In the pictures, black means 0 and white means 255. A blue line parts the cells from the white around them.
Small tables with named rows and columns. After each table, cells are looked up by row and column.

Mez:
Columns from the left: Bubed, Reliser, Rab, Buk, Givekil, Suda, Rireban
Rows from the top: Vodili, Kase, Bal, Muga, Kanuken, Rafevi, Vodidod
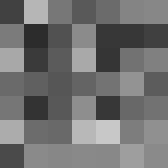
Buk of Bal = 169
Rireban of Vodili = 135
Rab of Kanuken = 88
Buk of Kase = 139
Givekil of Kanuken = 55
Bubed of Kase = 123
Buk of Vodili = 89
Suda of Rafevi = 125
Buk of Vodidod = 137
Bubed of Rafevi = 172
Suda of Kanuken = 104

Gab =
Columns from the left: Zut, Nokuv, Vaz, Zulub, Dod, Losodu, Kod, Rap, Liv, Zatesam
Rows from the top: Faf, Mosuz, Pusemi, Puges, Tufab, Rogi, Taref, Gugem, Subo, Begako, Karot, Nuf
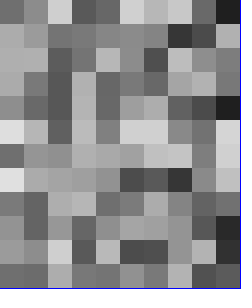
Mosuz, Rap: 54
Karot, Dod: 185
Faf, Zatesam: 31
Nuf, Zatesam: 91
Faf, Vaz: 207
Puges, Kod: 104
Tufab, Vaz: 87
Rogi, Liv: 114
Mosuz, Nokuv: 155
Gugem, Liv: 138
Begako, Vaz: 151
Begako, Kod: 160
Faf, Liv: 105
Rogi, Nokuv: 182
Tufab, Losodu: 158
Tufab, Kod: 173
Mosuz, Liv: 75
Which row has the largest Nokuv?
Rogi

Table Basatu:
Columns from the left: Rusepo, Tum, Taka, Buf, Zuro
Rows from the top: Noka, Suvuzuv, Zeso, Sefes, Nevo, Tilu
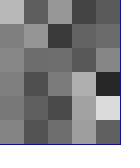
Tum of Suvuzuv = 149
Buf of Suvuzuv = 99
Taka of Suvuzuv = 58
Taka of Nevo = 74
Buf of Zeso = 88
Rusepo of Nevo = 120
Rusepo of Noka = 184
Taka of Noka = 152
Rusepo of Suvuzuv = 127
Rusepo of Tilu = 132
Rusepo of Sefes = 126
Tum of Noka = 94

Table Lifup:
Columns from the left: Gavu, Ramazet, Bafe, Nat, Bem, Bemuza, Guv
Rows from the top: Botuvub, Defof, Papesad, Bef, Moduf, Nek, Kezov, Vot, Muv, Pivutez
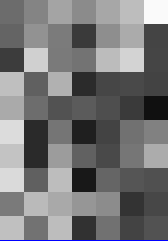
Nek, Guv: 129
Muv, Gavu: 122
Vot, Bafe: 189
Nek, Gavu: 220
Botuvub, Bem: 167
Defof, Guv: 68
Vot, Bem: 101

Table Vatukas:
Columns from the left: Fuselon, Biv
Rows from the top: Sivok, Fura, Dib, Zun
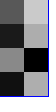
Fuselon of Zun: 16
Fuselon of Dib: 137
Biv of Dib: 0
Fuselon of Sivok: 88
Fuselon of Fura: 26
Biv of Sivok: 202
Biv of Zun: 174
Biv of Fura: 173

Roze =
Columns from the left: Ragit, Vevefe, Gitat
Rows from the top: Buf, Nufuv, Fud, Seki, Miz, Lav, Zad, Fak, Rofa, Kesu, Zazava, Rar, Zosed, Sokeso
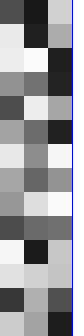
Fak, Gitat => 147
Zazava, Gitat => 199
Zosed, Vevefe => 176
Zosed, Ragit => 55
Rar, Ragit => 225
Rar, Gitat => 196
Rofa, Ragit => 151
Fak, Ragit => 166
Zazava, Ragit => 246
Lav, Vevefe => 108
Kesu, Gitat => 112
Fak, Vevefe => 102
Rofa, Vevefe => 222
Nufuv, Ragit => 234
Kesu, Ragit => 76
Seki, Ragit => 146
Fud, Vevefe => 251
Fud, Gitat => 31
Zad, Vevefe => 141
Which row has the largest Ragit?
Zazava

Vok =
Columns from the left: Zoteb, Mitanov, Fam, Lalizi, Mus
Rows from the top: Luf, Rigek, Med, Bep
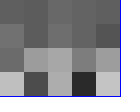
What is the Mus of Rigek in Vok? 84
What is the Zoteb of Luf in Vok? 95
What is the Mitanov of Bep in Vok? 76
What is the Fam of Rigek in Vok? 110
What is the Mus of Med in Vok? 157
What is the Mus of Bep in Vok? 196
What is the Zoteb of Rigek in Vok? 113
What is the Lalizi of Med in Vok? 125
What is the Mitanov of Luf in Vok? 92
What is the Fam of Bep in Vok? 173

